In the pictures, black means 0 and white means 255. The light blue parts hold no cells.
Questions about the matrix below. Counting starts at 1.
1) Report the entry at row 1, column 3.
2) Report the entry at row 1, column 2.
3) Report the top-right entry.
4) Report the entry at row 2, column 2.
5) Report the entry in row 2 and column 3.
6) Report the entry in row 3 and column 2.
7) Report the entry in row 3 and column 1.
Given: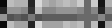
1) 177
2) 189
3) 177
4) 148
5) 148
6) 81
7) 148

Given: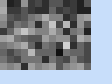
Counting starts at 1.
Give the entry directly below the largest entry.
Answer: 116
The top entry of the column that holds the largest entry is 46
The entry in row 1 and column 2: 33
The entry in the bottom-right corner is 101
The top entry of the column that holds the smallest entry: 86
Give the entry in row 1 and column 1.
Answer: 159
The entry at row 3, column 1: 147
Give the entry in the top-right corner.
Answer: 86
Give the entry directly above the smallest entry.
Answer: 58
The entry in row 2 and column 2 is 58
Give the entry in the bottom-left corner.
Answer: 147
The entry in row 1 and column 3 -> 46
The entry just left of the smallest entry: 101
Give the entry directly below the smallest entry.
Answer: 86
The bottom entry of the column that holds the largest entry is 131
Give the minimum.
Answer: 17
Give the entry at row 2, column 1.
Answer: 171
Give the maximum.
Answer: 209
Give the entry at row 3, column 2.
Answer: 86
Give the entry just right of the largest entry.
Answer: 46
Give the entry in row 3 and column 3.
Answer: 72

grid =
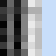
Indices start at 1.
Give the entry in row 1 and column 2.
103
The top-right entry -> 205
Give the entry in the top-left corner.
17
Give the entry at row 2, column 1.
59
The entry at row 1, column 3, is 31
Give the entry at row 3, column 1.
43
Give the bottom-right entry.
205
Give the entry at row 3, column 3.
17

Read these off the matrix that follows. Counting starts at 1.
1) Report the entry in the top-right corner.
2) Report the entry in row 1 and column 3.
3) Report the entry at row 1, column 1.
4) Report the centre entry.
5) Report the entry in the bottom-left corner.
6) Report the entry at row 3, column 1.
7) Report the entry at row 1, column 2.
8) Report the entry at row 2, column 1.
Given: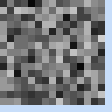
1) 126
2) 66
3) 50
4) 81
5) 140
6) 81
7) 126
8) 178
